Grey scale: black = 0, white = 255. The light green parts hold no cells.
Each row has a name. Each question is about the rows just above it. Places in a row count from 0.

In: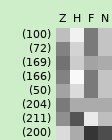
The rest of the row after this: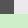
[190]
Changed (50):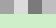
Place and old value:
3, [196]
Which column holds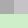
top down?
N
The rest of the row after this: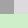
[122 196]
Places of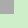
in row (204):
1 2 3
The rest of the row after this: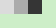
[77]
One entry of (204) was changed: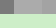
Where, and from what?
3, [171]

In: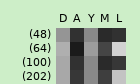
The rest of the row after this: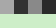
[55]
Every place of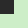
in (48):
3
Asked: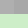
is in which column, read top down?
D
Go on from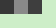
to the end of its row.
[195]
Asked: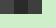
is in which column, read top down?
M
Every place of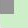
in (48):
0

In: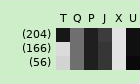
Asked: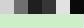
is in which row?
(56)
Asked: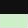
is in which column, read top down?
U
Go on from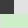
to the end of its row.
[16]
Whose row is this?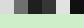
(166)
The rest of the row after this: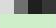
[226  16]

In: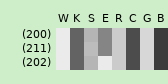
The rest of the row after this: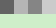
[ 76 215  60]
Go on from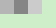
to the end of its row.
[ 76 215  60]
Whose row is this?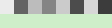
(211)

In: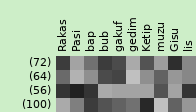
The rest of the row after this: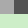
[157  46 135]
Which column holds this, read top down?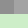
Ketip
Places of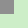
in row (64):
2 6
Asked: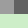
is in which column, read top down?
muzu
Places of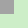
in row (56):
4 5 6 8

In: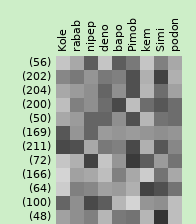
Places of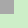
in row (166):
2 5 8
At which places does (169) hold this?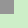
1 4 6 8
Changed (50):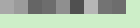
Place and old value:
3, [101]
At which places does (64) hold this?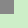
2
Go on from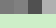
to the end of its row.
[ 66 176]

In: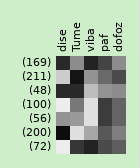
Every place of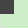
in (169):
3
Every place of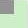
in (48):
3
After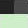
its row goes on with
[94]

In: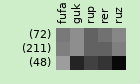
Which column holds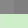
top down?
ruz
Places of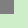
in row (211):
0 4
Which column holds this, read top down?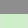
guk
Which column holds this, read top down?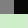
ruz

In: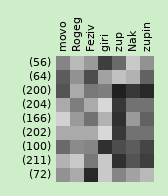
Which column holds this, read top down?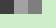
giri
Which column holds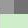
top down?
Nak

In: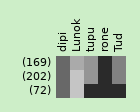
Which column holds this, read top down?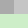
Lunok
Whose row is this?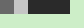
(72)
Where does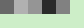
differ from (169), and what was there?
1, [170]
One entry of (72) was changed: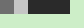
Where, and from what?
0, [104]
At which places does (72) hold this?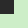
2 3 4
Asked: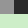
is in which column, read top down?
tupu

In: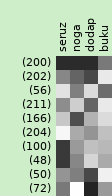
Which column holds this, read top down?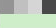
dodap
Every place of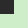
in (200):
0 1 2
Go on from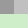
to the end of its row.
[184]
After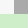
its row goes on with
[148 192]
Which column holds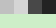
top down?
dodap
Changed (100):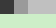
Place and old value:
3, [184]

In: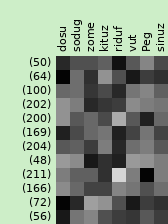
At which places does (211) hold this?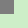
0 5 7
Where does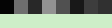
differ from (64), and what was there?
2, [48]
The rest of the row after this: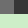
[ 74  40 117 133  96]
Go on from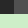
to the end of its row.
[ 80  96  17  88 133  74]
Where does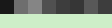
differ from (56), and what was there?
1, [117]
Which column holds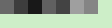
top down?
zome
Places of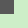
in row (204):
0 7

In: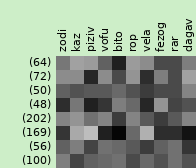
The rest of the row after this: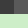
[132]
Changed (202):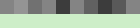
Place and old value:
6, [89]
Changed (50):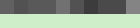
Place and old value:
4, [105]

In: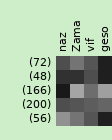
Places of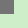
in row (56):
1
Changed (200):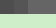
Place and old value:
2, [93]
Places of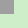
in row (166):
3
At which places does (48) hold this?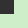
0 1
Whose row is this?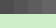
(200)

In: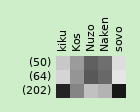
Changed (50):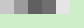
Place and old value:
4, [221]
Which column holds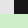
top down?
sovo
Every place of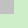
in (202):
2

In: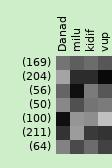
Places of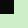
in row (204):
3
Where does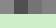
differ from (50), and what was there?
3, [123]
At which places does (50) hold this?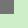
2
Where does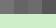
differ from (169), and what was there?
1, [94]
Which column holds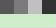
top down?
vup

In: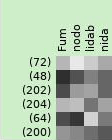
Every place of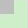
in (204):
1
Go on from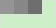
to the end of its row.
[88]
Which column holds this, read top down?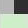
Fum

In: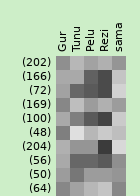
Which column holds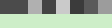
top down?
Rezi
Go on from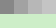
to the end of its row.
[135]
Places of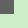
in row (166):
2
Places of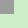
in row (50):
0 2 3
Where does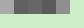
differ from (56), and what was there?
1, [103]
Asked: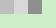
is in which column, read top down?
sama
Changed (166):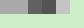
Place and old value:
3, [75]

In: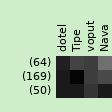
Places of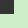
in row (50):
2
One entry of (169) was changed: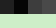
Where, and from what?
0, [26]
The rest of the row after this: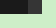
[26]
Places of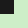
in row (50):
0 1 3
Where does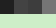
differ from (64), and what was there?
3, [111]
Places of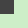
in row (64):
1

